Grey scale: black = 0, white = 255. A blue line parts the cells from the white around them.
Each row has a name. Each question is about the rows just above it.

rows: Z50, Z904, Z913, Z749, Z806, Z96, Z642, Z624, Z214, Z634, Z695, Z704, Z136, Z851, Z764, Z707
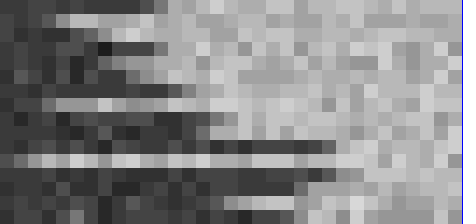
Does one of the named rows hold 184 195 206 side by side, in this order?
yes
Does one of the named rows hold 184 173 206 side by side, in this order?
yes
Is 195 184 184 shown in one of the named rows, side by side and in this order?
yes
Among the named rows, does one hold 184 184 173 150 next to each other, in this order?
yes
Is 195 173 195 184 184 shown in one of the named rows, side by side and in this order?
no

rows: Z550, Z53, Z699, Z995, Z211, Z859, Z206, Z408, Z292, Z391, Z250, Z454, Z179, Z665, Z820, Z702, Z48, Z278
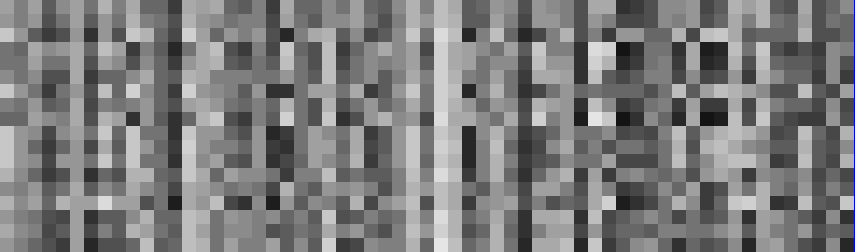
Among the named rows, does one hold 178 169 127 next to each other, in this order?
yes
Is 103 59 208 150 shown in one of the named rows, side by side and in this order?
yes
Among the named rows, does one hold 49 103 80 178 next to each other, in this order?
yes
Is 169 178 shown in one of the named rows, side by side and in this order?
yes

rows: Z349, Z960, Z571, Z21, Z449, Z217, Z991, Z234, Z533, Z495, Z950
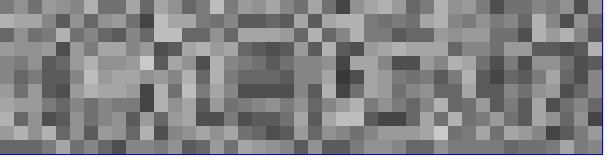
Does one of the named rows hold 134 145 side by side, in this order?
yes
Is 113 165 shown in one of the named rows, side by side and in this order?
yes
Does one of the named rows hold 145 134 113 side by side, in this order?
yes

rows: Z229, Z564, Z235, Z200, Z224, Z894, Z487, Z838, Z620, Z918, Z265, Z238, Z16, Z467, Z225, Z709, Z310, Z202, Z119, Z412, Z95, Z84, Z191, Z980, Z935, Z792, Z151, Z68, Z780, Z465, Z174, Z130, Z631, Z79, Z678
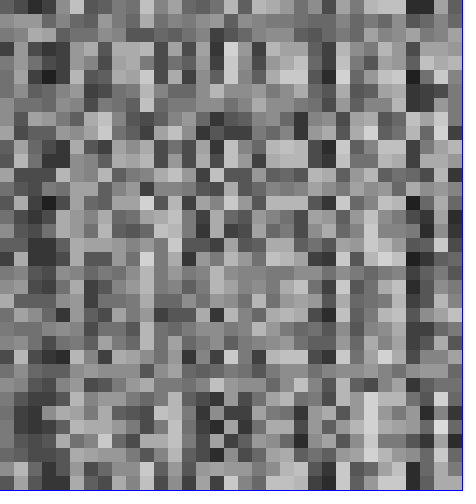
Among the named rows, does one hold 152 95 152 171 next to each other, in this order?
no
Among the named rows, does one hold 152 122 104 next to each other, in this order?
yes

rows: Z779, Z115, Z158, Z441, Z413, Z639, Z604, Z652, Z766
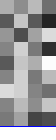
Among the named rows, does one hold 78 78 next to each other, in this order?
no
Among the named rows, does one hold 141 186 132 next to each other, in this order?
no
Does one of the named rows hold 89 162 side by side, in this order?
no
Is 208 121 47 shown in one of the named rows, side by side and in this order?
yes
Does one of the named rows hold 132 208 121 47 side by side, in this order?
yes
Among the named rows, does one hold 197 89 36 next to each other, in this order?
yes
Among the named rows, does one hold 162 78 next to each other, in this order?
no

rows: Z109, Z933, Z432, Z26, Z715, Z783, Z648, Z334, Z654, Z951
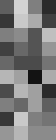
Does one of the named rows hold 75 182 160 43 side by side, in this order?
yes
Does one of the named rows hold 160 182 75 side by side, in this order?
no
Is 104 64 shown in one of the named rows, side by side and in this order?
no
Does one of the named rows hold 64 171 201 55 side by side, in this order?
no
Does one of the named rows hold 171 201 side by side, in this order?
no

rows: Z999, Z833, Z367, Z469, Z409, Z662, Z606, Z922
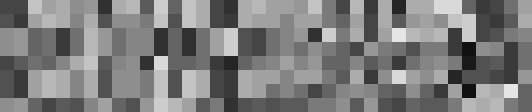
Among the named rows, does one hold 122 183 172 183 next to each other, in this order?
yes
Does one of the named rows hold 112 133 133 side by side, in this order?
yes

